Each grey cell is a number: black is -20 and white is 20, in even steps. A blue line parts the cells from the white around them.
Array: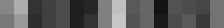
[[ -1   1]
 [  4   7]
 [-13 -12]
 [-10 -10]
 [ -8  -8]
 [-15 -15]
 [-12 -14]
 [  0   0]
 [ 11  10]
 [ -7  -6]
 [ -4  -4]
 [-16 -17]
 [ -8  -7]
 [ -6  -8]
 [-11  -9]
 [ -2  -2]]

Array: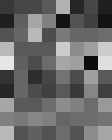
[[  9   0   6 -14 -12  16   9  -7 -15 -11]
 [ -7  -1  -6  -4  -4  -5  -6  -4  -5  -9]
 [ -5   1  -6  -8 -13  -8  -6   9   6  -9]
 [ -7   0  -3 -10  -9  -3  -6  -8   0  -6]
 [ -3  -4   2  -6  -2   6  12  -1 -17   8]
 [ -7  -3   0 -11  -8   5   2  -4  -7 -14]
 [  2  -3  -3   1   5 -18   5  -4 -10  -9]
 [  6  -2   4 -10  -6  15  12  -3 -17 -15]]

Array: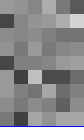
[[ -1   2   4   4  -9   3   2  -9   4]
 [-10  -1   0 -10   0  -1   1   1   3]
 [  6   2  -2  10   0   4   2   3   1]
 [  3   0   6  -8   1  -1   0   4   7]
 [  6  -5  -3  -8   4   1  -2   7  -1]
 [  6   2   0  -3   5   2  -2  13  -6]]

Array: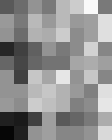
[[-19 -15   4   3   3  -4 -14   3   4  -6]
 [-15 -16   2   3 -10  -9 -10  -3  -1  -3]
 [  3 -10  12   9  11  -4  -5   8   9   3]
 [  5   5  10  11   6  -2   3   7   4  -1]
 [  1  -6   8   8  16  -2  -1  12   9   9]
 [  1  -4   0   4   3   6   2   2   4  12]
 [  3  -1   2   0  11   7  13   5   5  19]
 [ 14   7  16  15   1   5   1  15  15  -1]]

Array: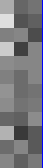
[[  1  -3   8  -4   2   3   0   2  12   0  15   7]
 [ -5   1 -11  -5  -2  -3  -3   1 -10   1  -7  -4]
 [ -1  -6  -6   2  -1  -2   1   1   1  -8  -5  -2]]

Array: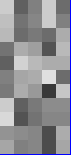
[[  6   3  14  12  -1   0  -5  -2   9  10  12]
 [  0   2  -7  -5   7   6  13   7  -3  -2  -5]
 [  1   1  -2  -1   4   7   9   5  -1   1   0]
 [ -8  -8   1   2 -11  15   7  -7  -3  12  12]
 [  6   7   1   2  11  -3   7   9   7   0  -3]]

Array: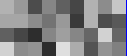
[[ 13  -5   6   8]
 [  2  -9   6   4]
 [  3 -13   2  -8]
 [-13   1  -2   1]
 [ 15   5   4  -5]
 [  7   1 -11  -9]
 [ -7  -4   8   8]
 [  3  13  -8   2]
 [  0  -4  -6  11]]

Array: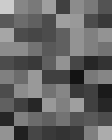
[[  3 -14  -5  -8   0  -8   2   6  -6  12]
 [-15   0 -10   2  -3 -10   2  -8  -3   1]
 [ -9  -3 -14   4   4 -11  -2  -9  -5  -1]
 [-11  -5   4  -2 -10  -5  -6  -8  -8   5]
 [-12  -2   0   1 -10   3  -5  -5   5 -10]
 [-11  -7   5 -11 -17  -9   3   3   4   2]
 [  0  -6 -10 -10  -1 -14   0   0  -8  -1]
 [  7  -8 -14 -16   1 -12  -2   3 -11  -7]]

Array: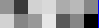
[[ 13   3]
 [  1 -11]
 [  4  13]
 [ 16  14]
 [ -6   7]
 [  1   9]
 [-20   1]]
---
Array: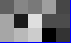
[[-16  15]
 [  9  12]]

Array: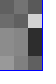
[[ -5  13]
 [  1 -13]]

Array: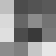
[[ -4   2]
 [ -8 -11]]

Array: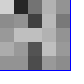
[[  3 -10]
 [ 10  10]]

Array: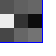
[[-12 -18]
 [ -4  -2]]

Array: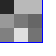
[[-1 -4]
 [15 -2]]

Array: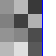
[[-10   8]
 [  1  -8]]
